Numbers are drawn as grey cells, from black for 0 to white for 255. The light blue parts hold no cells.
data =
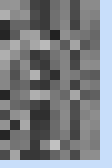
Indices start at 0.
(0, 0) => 147
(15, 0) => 75
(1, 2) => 147
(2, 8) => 131
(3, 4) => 87
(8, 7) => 64
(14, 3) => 57
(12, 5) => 107
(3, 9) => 104
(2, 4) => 58
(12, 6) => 136
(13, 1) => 115
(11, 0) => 72
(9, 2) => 128
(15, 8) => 141
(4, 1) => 174
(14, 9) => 123
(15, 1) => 164
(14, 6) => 95
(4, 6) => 91
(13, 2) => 117
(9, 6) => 105
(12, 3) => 56
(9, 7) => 166
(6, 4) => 57
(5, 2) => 112
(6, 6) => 132
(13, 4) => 67
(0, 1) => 149
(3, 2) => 158
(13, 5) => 106
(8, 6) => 129
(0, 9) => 139
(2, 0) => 45
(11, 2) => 154

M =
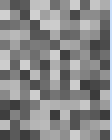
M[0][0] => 137
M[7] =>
[91, 129, 64, 187, 102, 200, 75, 151, 130, 107, 146]
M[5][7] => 122
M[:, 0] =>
[137, 208, 106, 173, 117, 194, 205, 91, 177, 136, 78, 62, 189, 62]
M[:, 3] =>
[192, 208, 77, 86, 123, 110, 119, 187, 77, 205, 121, 176, 181, 87]
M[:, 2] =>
[91, 74, 131, 169, 109, 140, 207, 64, 121, 129, 95, 95, 159, 60]
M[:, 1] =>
[82, 145, 113, 185, 162, 122, 98, 129, 183, 186, 60, 130, 89, 90]
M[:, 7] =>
[205, 72, 141, 105, 164, 122, 201, 151, 204, 126, 172, 83, 82, 204]
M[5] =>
[194, 122, 140, 110, 145, 206, 62, 122, 148, 84, 111]
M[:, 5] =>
[110, 188, 204, 170, 92, 206, 174, 200, 167, 116, 177, 58, 129, 167]
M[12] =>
[189, 89, 159, 181, 186, 129, 151, 82, 146, 161, 178]
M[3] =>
[173, 185, 169, 86, 87, 170, 98, 105, 154, 143, 79]
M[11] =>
[62, 130, 95, 176, 180, 58, 188, 83, 100, 88, 59]
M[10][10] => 155

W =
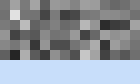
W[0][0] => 119
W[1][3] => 115
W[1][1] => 225
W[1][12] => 131
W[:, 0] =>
[119, 113, 122, 149, 135, 96]
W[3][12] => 152
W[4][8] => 134
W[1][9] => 123
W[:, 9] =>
[156, 123, 149, 104, 172, 163]
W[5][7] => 80
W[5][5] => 144
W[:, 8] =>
[159, 120, 183, 67, 134, 198]
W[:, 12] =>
[111, 131, 68, 152, 136, 87]
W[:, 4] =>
[93, 69, 111, 138, 149, 60]
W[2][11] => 60
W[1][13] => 113
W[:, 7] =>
[132, 72, 112, 153, 116, 80]
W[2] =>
[122, 112, 187, 98, 111, 128, 106, 112, 183, 149, 44, 60, 68, 163]
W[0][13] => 128
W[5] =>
[96, 37, 174, 91, 60, 144, 111, 80, 198, 163, 66, 106, 87, 111]
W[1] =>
[113, 225, 117, 115, 69, 123, 62, 72, 120, 123, 140, 138, 131, 113]
